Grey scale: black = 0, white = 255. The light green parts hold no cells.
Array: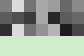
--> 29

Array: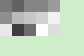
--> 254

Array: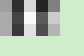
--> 79

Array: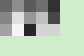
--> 212

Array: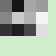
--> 71

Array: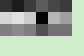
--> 114
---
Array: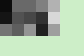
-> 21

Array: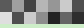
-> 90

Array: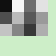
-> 78

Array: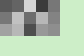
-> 119

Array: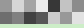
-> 152

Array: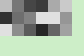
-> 49

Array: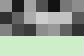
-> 49

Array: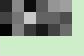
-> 67

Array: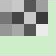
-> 118

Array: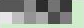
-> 87
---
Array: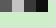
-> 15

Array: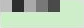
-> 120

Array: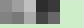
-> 45

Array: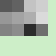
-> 207

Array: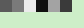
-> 16

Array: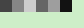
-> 101
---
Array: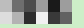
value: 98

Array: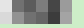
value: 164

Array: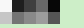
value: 85

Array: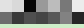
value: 38

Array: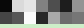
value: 118

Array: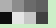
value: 64

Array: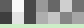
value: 165

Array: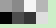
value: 222

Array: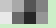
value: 150

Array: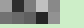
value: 146
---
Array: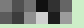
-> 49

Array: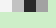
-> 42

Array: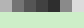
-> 138

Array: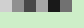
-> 25

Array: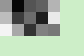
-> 96

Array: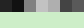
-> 68

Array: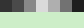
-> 114

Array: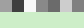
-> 205

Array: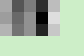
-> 45

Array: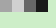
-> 103
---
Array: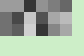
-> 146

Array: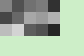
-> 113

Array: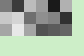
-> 155

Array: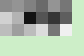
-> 106

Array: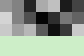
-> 192

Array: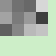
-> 113

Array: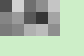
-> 111

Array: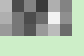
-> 57
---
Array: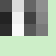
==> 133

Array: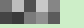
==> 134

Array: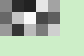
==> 94

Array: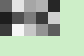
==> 207

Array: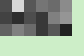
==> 149

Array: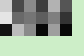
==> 51

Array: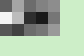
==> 118
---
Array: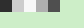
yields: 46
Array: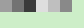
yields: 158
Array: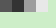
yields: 86
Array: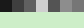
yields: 25
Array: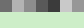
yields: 110
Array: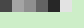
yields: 71
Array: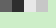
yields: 98
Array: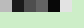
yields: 187
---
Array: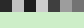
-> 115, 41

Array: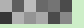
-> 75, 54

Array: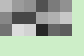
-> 145, 114

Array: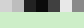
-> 137, 211

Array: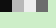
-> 108, 13

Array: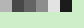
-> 27, 181

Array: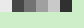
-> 48, 234

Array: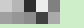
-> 128, 160

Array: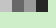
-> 38, 196
